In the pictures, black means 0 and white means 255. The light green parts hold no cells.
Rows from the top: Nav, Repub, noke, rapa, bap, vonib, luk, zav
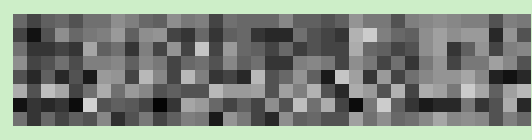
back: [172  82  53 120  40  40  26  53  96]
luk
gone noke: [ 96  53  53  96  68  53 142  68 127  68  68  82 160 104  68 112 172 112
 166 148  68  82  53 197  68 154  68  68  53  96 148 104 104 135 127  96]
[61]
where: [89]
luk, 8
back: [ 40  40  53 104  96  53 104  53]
Repub
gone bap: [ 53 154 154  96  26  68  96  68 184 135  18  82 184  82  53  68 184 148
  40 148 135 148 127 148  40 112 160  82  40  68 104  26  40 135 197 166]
[34]
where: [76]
rapa, 4
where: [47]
zav, 7

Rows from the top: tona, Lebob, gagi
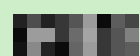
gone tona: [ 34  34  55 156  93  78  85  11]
[70]
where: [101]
gagi, 4
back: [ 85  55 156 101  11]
gagi
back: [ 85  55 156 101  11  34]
gagi
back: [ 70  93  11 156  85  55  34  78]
tona
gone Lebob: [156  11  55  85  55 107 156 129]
[164]

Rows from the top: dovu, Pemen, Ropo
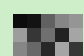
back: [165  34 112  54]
Pemen
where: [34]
Pemen, 3
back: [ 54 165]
Ropo
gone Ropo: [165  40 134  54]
[104]

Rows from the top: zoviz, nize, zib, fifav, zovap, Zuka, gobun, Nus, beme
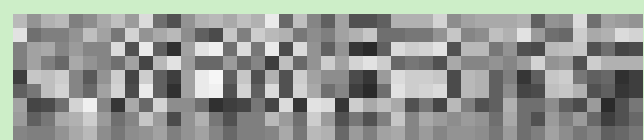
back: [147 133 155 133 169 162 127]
beme
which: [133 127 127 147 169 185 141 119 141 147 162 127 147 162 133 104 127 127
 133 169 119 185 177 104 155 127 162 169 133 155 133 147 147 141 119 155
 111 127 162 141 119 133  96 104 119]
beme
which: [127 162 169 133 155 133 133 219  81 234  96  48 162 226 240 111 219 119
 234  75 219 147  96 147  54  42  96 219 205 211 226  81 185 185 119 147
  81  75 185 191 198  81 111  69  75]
zib
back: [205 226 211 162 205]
fifav
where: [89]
zovap, 5

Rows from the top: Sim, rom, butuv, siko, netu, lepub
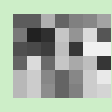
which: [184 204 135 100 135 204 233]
netu
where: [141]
lepub, 2
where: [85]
rom, 6

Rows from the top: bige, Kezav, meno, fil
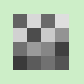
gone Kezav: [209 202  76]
[147]
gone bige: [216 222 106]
[98]
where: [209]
Kezav, 0
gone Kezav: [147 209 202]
[76]
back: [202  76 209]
Kezav
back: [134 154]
meno

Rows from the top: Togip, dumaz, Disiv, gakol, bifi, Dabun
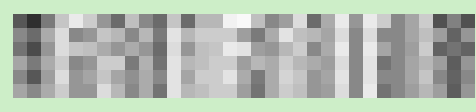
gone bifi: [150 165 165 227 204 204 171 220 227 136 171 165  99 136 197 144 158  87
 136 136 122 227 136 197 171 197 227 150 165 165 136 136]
[212]
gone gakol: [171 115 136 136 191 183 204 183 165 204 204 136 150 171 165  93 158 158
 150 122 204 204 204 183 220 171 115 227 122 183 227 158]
[177]
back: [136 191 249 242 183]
Togip
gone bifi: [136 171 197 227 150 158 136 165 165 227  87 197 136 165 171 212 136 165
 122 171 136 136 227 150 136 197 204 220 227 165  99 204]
[144]
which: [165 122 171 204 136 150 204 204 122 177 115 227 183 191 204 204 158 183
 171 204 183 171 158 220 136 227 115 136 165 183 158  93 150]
gakol
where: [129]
Togip, 31

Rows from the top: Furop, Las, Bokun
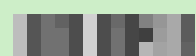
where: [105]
Furop, 7
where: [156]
Las, 10

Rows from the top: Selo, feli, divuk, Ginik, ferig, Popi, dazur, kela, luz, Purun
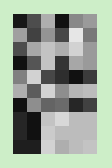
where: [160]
feli, 0
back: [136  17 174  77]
Selo
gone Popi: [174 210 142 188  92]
[181]
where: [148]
feli, 2
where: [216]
kela, 3
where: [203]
luz, 2
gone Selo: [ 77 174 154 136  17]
[23]

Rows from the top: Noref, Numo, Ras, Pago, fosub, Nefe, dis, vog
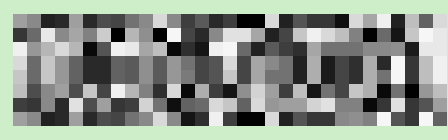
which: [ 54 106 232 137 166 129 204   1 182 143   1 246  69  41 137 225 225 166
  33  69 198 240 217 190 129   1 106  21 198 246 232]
Numo
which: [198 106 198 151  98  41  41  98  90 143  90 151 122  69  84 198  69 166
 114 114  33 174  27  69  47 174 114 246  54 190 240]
fosub
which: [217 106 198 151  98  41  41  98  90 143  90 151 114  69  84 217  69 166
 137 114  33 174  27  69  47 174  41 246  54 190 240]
Pago
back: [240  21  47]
Ras
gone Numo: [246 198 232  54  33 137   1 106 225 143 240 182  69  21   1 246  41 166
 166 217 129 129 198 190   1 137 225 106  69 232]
[204]
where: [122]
fosub, 12

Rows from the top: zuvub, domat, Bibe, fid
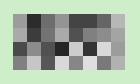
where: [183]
zuvub, 7
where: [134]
fid, 4
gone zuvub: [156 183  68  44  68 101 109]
[148]
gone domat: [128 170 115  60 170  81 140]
[164]

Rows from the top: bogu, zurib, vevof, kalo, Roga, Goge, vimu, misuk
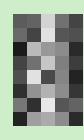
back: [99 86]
vimu
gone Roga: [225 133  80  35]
[74]
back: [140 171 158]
misuk

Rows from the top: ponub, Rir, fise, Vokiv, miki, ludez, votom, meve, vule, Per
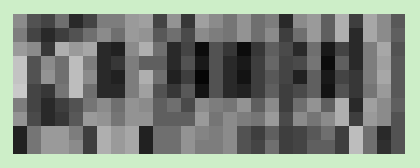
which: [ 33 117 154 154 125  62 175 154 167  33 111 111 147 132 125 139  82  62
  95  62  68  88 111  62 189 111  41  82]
vule
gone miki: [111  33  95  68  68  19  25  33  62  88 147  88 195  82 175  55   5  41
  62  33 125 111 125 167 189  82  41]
[139]
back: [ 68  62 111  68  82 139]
Per
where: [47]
Per, 26
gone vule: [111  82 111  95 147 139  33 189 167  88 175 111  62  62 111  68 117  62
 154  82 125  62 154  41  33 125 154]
[132]
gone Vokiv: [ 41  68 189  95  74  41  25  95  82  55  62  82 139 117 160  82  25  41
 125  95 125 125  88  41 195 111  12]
[103]
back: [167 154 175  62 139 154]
Per

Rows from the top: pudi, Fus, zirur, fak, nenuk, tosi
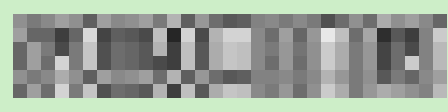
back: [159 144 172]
pudi
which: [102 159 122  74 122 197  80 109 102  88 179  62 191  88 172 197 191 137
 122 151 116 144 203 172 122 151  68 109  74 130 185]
zirur
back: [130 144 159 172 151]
tosi
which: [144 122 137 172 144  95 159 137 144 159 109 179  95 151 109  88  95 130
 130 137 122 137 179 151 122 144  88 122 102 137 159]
nenuk
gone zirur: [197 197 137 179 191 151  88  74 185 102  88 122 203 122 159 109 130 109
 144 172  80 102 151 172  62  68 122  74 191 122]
[116]
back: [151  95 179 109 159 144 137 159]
nenuk
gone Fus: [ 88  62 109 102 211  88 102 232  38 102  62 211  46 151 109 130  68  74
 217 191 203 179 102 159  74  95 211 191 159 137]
[166]

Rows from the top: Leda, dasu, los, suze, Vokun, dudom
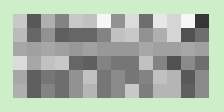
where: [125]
dudom, 9
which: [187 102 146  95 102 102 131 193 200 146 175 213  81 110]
dasu
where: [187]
dasu, 0

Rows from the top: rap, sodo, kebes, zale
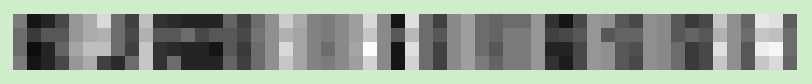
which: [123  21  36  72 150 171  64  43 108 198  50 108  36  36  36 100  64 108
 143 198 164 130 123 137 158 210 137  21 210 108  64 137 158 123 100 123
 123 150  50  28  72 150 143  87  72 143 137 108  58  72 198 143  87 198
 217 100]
zale
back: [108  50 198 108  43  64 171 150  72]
zale
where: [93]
rap, 55
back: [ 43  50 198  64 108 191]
kebes
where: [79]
kebes, 44
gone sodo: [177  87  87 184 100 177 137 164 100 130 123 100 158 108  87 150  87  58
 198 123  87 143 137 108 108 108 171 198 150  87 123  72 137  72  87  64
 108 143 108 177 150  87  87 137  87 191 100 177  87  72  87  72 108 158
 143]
[115]
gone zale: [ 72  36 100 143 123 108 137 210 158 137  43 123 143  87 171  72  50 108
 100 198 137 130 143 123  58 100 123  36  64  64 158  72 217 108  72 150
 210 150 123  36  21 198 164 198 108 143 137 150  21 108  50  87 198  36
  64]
[28]

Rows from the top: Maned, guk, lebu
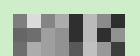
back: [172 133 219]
Maned
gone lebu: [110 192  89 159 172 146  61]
[152]
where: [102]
guk, 0
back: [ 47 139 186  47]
Maned
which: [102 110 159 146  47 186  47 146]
guk
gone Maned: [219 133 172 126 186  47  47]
[139]
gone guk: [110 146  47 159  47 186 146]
[102]

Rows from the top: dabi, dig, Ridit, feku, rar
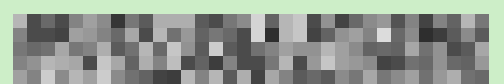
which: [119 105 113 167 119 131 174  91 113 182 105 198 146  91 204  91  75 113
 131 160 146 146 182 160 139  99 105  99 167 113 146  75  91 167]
Ridit
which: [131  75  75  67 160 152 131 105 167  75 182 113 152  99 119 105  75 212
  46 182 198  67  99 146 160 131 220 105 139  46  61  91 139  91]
dig
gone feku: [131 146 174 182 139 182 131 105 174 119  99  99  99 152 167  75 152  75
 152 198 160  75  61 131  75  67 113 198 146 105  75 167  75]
[190]
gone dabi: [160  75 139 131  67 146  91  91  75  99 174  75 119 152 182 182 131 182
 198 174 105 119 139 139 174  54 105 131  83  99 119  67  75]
[212]
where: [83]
dabi, 27

